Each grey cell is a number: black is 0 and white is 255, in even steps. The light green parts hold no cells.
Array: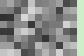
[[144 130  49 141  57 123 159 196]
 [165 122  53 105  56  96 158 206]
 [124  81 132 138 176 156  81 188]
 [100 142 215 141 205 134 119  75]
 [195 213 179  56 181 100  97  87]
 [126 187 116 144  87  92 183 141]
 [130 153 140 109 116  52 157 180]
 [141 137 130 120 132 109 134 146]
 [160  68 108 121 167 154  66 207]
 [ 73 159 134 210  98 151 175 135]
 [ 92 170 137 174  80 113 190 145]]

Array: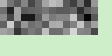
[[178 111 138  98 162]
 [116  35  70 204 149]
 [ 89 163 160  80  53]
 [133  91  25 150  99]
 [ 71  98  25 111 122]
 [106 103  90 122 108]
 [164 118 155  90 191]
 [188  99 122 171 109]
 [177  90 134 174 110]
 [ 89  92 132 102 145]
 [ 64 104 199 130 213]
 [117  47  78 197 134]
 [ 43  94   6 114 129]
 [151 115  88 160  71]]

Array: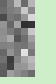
[[102 109  75 148 142 146 129 104 114  98  92]
 [129 125 119 103 122 169 132 147  59  65 158]
 [186 133 111 165 102  85 119 121 133 148 142]
 [106 200 150  48 127 111 116 225 164 151 128]
 [181 136 216  52 199 158 139 120 184 174 108]]

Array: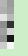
[[181 174 227 142 161 145 204]
 [155 162 184  50 213  23 246]]

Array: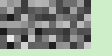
[[178 119  75 155  27  96  93]
 [147 172  29 162  97 232  27]
 [160  81  80 162  97 139 105]
 [ 62  62 185 147  86  35 209]
 [169  87  98 116 146 197  96]
 [180 102  70 164  28  87 101]
 [177  90  58 181  73 131  99]
 [132 175  64 108  79 193  33]
 [ 76  76 129 172  73  94 144]
 [113  57 109 190  55  66 149]
 [110 160  99  87 113 155  59]
 [155  86  67 185  79 120 109]
 [ 53  67 184 135  82  45 200]]

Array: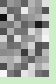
[[ 92 196  16 127  81 212 154 139 180  78 247]
 [153 103 200 118 174  97 110 144 171 170 121]
 [137 114 103 168 117 224 116 159 200 126  93]
 [ 97 236 139  99 114 142 160  58 129 101 229]
 [180 164 153 124 216 150 212 179  99 217 211]
 [153 144 168  26 173 188  81  82 154 170 115]
 [223  84 219  87 234 244  93 183 163 204  98]]
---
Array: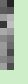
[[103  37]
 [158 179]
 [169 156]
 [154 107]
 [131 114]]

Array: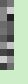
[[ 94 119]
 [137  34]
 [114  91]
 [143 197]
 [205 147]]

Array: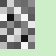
[[ 79 212 114 107 140]
 [250  18 160 246  91]
 [204  90 221 138  89]
 [185  91  83 246 109]]

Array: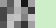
[[153  92 190  23 162]
 [ 69 188 194 130 200]]

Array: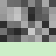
[[161 110 108  80 136  91 167  74]
 [149 175 196 146  42  89  95 168]
 [114  60  40  71 201 129 168  47]]

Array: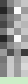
[[ 69 135 172 198]
 [ 90 129 150 199]
 [121 198 148 198]
 [ 91 142 170 193]
 [118 200 152 202]
 [128 203 156 201]]

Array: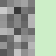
[[107 134 151 163 125]
 [146 101 133  95 181]
 [182 171  79 128 108]
 [149 105 135 100 182]]

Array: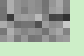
[[121 174 146 137 146 138 115 149 169 131]
 [114  59 153 159 154 185 131  68  72  49]
 [119 174 147 132 145 139 115 152 167 130]]
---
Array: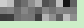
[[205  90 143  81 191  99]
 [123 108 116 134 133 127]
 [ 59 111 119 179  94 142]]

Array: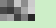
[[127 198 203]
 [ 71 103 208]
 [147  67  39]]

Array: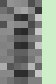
[[ 82 141  79]
 [113 154 139]
 [136  56 108]
 [ 82 137  74]
 [140  50  92]
 [134  97 127]
 [129  50  93]
 [133  96 129]
 [127  86 119]
 [173 101 182]
 [136  46  92]
 [130  96 127]]

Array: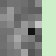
[[102 114  98]
 [117 116  95]
 [144  98 117]
 [124 108 133]
 [114 145  18]
 [111 168 124]
 [113 149 100]
 [107 123  85]]

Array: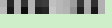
[[179 177 180  60 184 158 171 177]
 [187 177 182  37 184 147 168 176]]

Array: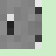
[[131 138 129]
 [131 126 135]
 [125 127 141]
 [140 136 123]
 [140 136 124]
 [130 126 135]
 [132 138 129]]

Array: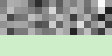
[[125 170  97  94  93 129 115 251]
 [137 149 126 140 108 181 107 216]
 [178 114 191 132 187  61 178  34]
 [145 166 135  89 100 140 100 188]
 [175 121 179 118 186  35 190  58]]

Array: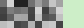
[[113  33 112 122 163]
 [ 70 113  69  64 212]
 [ 63 168  65  80 192]
 [189  70 179 191  69]]
